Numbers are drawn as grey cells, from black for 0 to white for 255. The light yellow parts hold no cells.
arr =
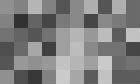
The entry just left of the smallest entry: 130
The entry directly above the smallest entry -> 130
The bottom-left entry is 144
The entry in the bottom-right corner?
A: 92
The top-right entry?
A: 106
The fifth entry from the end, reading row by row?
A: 167
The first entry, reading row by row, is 144
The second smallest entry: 56
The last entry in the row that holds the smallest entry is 106
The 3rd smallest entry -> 64
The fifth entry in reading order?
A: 85
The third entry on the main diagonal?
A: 85
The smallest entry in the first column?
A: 78
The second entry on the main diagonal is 50
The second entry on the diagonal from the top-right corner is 122
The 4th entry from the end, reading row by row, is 92
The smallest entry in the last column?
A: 70
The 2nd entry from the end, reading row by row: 92

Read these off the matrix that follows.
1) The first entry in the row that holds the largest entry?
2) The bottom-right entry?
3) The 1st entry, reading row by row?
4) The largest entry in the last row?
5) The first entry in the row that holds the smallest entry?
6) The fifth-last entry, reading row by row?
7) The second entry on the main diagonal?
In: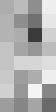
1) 208
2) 105
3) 173
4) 165
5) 179
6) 134
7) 142

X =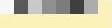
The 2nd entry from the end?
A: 63
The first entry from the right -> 172
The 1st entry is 247

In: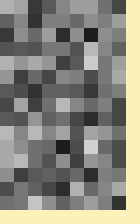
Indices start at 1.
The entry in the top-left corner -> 177
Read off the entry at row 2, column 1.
97
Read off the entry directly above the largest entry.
163
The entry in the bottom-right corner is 50
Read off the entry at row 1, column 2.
163
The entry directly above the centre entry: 97
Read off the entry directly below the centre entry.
112
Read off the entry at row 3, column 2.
142
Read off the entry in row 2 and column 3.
50
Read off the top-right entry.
70
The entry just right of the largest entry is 105
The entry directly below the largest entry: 149
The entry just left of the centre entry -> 112
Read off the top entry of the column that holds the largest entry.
157
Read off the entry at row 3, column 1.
56
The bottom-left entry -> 112
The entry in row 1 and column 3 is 56
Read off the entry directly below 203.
77
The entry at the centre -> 184
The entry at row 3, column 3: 105

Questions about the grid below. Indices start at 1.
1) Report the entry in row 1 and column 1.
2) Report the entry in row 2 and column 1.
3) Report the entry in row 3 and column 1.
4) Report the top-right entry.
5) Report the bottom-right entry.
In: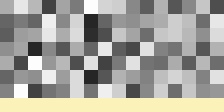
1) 172
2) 101
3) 93
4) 78
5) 151

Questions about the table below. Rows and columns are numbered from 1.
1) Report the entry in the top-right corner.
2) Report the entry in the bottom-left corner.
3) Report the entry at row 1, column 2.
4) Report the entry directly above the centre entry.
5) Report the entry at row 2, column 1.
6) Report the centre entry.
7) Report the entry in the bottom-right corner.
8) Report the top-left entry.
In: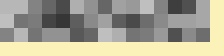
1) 167
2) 131
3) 183
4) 102
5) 191
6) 161
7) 109
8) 183

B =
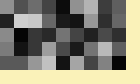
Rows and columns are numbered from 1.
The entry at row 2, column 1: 33
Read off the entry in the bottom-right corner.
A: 5
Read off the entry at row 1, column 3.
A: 109
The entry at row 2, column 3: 200
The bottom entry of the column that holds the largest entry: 89
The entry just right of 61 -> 95
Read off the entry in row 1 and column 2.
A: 81
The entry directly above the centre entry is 26
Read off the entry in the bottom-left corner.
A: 89
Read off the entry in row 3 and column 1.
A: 138
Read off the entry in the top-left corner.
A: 145
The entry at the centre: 116

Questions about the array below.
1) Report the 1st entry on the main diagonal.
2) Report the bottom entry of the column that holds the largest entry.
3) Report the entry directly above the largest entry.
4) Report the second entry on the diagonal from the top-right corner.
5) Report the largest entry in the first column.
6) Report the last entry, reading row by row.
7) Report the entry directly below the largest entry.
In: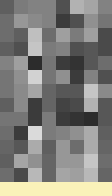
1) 95
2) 184
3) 59
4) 144
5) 130
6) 101
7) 171
